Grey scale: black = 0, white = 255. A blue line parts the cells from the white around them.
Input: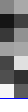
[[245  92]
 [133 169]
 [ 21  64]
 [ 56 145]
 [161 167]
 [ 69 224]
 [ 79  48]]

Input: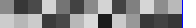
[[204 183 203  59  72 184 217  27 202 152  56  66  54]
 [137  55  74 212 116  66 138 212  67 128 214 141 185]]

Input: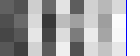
[[ 87  63 210  92 239  81 221 195 231]
 [ 97  82 206 105 227  93 209 184 217]
 [ 79 106 217  56 188 160 212 158 251]
 [ 70  87 230  69 220 124 235 165 248]]

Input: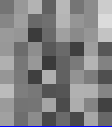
[[161 110 140  72 106  72 167 103]
 [116 152 179  97 184 117 140 204]
 [134 159 105 112 181 149 140 219]
 [154 150  59 106 160 138 150 195]
 [152 108 142  88 106  63 158  87]
 [176 119 152  58  98 122 180 130]
 [150 121  63 175  97 147 125  79]
 [187 126 120  82  85 177 176 133]
 [155 116 117 165  75 173 132  65]]

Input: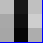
[[166   5 173]
 [190  23 192]
 [168  15 206]]

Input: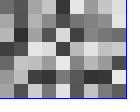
[[163  81 205 119 226  86 194 122  93]
 [109  85 165 196  54 229 154 197 222]
 [166  84 179 138  77 116 129 141 228]
 [183  47 162  83 217  65 133 119 109]
 [ 64  80 229 219  66 185 226 192 202]
 [104 195 189 156 232 131 183 153  76]
 [151 188  64  54 121  87  51  55 232]]
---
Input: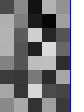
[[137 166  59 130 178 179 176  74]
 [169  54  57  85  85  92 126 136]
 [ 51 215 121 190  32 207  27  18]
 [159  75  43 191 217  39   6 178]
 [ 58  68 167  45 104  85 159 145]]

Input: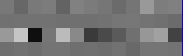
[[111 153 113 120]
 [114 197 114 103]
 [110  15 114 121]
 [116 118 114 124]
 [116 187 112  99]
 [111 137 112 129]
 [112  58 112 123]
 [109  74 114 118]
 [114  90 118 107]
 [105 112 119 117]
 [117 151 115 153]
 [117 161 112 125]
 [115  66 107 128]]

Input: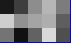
[[116 206  25]
 [ 17 145  62]
 [ 98 164 141]
 [217 174 182]
 [ 79  94 124]]

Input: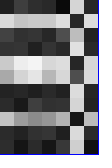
[[ 45  43 195  43  35 169 202  51  66 218  32]
 [ 21  34 156  25  39 212 237  53  49 196  62]
 [ 43  49 139  63  31 229 244  32  53 202  46]
 [ 22  53 150  49  42 183 215  52  39 201  41]
 [ 56  31 179  51  33 215 221  41  78 222  10]
 [207 218  22 213 220  78  38 225 189  38 213]
 [ 17  43 188  35  38 218 214  41  34 220  39]]

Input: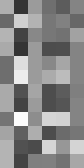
[[180 180 164 116 170 170 110 110 170 180 105 175]
 [ 67  81  95 251  67  81 237 222  52  67 208  52]
 [127  75 174 141 155 165 155 155 155 136 179 155]
 [128 213  77 213  77  77 171 136  77 119 119 111]
 [114 151 107 210  85  92 188 166  78 114 129  92]
 [167 212 118 132 132 127 132 132 132 162 103 132]]

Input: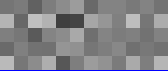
[[186 106 127 180 117]
 [119 128 119 103 123]
 [140 114  90 192  97]
 [174 113 132 178 125]
 [ 87 149 140  63 140]
 [126 145 169  68 156]
 [156 118 111 166 105]
 [146 126 132 150 131]
 [123 136 124 128 131]
 [170 112 128 190 121]
 [126 120 114 118 131]
 [181 113 130 172 115]]
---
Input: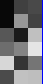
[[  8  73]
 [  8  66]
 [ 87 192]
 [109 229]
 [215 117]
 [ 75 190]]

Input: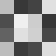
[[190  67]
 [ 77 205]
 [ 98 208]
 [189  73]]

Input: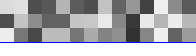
[[219  78 180  78 100  66 139]
 [ 78 141  99 199 135 232 236]
 [237  72 187 171 144 134  99]]

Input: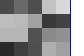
[[ 74  77 216]
 [189 162  67]
 [181  81 144]
 [ 41  79 160]]

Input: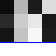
[[ 12  27]
 [ 42 232]
 [ 21 247]]

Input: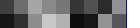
[[ 62 166 119  81 146]
 [ 22 141 178  24  87]]

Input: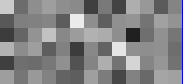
[[203 142 142  63  67 152 132]
 [ 88 129  92 142 144 116 147]
 [ 60 147 136 177 142 111 118]
 [178 158 129 136 229 142 110]
 [ 63 108 144 132 115 133 114]
 [158 153  99 159  71 105 161]]
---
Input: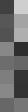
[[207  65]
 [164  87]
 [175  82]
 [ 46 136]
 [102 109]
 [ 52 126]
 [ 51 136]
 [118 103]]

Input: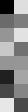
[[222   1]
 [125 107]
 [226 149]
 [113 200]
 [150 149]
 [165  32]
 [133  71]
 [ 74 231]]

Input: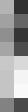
[[ 49 179]
 [101 161]
 [ 53 143]
 [ 77 165]
 [217 200]
 [244 196]
 [249 196]
 [ 74 130]]

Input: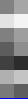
[[166 130]
 [244 227]
 [158 128]
 [141  93]
 [ 44  64]
 [196 176]
 [ 94 121]]

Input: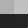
[[192 176]
 [ 37  35]]

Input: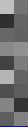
[[115 192]
 [100  47]
 [ 97 102]
 [144 137]
 [124  66]
 [100 181]
 [ 94  79]
 [ 51 133]
 [130  94]]

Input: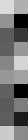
[[175 219]
 [  1 147]
 [ 55  92]
 [151  95]
 [212 134]
 [161 152]
 [  0  97]
 [125  90]
 [ 28  93]
 [139 203]]

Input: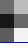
[[187 109]
 [105  23]
 [242  92]]
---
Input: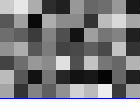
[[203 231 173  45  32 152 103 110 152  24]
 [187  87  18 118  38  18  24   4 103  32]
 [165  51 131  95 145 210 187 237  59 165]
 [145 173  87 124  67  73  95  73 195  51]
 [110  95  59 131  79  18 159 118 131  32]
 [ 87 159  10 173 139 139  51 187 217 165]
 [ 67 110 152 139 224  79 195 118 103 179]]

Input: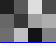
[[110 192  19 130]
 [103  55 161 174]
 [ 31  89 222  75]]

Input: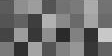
[[122  48 164  84 129 150  55  98]
 [ 92 143 157  84 114 122 171 114]
 [ 84  98  62 177 137 106 164 106]
 [ 68 157  55 143  42 129  48 200]]

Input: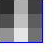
[[147 229 113]
 [ 79 192  93]
 [ 44 174  63]]

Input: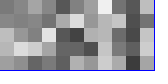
[[190 151 129 227  87  67 177 183 108  73 197]
 [183 220 205 165 101 101  79 197 122  95 205]
 [159 143 101 122  95 177 151 205 171  60 165]
 [135 129 135 115 171 220 151 183 197  79 115]
 [122 135 165 135  87 129 159 240 115  87 190]]

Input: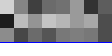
[[210 133  63 107 113 154  50  93]
 [140  71 107  85 120 126 120  77]
 [ 29 189 148 196 182 154 168  77]]

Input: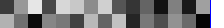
[[178 112  11 134 120  66 185 100 193  37 120  78 146 106   5]
 [ 59 152 230  72 215 200 140 208  85  53 100  18 128  25 160]]
